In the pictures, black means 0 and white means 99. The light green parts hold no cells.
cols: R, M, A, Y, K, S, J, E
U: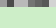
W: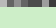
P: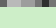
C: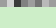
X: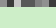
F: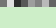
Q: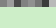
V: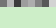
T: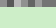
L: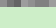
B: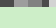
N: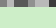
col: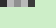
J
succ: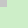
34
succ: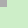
50

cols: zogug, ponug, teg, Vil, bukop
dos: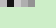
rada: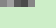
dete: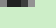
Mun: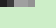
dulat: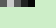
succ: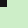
79
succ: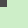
52
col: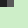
zogug
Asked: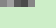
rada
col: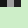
ponug
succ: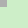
57

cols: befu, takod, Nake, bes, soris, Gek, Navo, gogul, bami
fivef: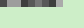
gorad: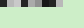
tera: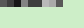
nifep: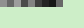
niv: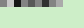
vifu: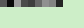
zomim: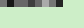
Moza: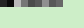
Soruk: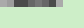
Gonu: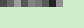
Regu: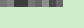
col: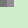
Gek
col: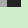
bami
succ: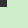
51
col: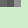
Navo
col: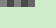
bes

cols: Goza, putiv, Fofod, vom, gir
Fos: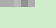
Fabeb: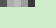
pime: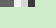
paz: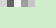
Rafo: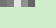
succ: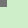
50
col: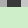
gir
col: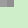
vom
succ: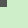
67
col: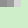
vom

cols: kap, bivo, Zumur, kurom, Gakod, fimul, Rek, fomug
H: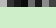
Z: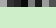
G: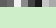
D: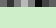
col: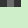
bivo
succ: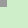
32
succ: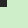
4
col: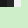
Zumur
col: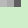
kap

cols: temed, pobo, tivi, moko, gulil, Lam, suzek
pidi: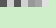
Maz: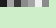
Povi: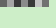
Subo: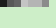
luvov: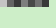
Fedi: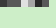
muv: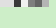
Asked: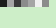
Maz
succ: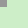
64
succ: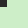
34
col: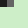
temed
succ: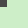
44

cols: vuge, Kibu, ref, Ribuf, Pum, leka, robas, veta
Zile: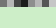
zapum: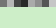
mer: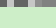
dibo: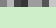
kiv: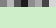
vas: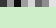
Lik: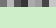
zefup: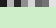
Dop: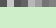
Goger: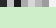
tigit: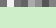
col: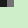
ref
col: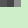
robas
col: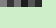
vuge

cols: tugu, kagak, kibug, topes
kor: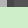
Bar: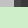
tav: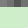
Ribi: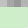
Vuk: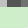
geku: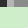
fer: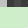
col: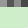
kibug
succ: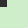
70
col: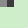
topes
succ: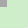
59
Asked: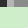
geku
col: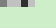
tugu
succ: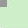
70

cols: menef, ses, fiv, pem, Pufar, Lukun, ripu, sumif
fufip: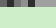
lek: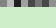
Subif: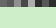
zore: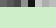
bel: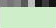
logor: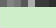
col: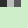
ses
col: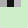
Pufar
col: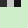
Lukun

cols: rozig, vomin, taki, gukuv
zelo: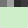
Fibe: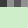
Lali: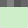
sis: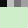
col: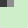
gukuv
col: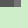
taki
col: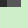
taki
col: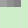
vomin

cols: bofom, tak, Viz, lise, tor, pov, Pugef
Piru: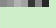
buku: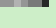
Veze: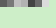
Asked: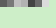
Veze
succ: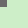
85
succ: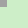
21
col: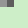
bofom
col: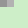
lise
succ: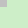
69
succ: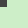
41

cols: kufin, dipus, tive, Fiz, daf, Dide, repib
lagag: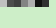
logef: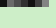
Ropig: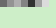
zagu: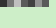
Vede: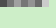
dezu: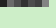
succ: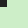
41
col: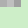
tive
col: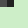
kufin

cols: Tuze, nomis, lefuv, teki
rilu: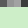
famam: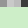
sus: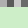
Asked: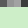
rilu
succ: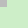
23
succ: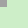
23
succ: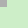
35

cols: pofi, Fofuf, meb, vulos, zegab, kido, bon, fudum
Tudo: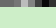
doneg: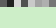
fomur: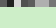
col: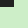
Fofuf
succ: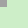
68

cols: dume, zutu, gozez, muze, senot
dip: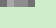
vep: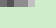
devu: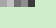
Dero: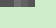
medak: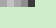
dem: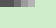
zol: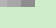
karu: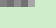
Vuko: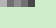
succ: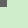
33
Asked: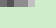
vep
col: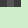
senot
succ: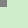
44
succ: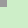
70

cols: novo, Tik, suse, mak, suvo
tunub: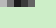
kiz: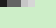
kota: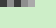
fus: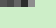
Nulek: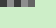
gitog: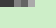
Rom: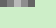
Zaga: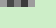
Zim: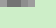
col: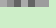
suvo
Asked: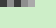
kota
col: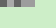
suvo
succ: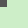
28
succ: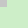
83

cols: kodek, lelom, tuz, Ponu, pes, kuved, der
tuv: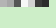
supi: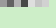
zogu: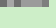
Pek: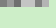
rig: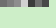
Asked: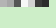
tuv
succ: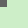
70
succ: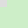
76
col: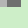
tuz
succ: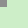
81

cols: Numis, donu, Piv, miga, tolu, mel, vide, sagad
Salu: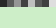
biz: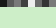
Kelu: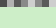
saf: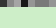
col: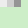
tolu
